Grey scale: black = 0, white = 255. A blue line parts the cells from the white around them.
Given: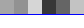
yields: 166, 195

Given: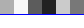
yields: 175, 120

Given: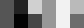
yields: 85, 108

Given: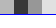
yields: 184, 225

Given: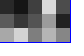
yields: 41, 134

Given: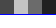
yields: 72, 33

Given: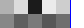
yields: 177, 110

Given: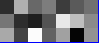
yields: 45, 147

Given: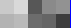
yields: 201, 61

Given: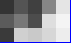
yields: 52, 237
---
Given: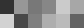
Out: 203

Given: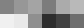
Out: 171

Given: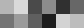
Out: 48

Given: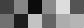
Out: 221

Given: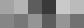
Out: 201

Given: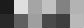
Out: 130

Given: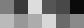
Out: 72

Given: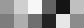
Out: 20
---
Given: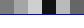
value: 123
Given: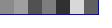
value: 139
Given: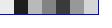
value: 235
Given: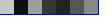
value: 198
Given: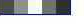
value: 75
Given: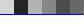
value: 213
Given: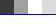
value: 57
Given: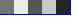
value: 115
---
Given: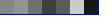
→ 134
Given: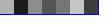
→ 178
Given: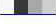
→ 247
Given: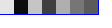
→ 229
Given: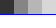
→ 51
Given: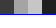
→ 59
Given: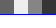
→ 99
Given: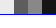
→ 235
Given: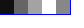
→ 16
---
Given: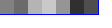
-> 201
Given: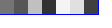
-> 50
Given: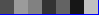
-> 51
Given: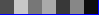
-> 170
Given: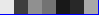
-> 115
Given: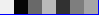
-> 186
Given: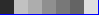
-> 143
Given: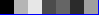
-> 76
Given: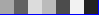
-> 187
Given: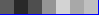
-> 149
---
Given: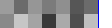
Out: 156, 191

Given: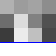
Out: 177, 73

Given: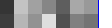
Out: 53, 116

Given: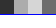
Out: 49, 109

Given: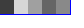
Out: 61, 137

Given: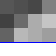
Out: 86, 158

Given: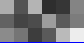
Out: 173, 237

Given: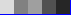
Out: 220, 38

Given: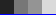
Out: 35, 218

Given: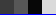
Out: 59, 218
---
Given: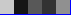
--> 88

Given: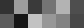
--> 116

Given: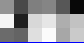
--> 133

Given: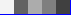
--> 172

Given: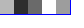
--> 106

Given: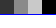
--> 138
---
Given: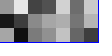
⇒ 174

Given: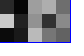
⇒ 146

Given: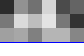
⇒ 227

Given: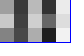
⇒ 207

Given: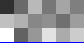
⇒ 143

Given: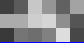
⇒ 213
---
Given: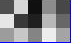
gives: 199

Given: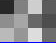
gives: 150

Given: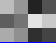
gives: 144

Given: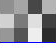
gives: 84

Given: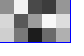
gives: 120

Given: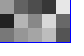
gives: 150

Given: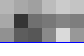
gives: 93
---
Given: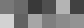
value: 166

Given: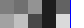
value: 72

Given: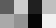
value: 6

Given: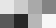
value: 183

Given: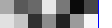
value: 48

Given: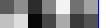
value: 8

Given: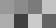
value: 203
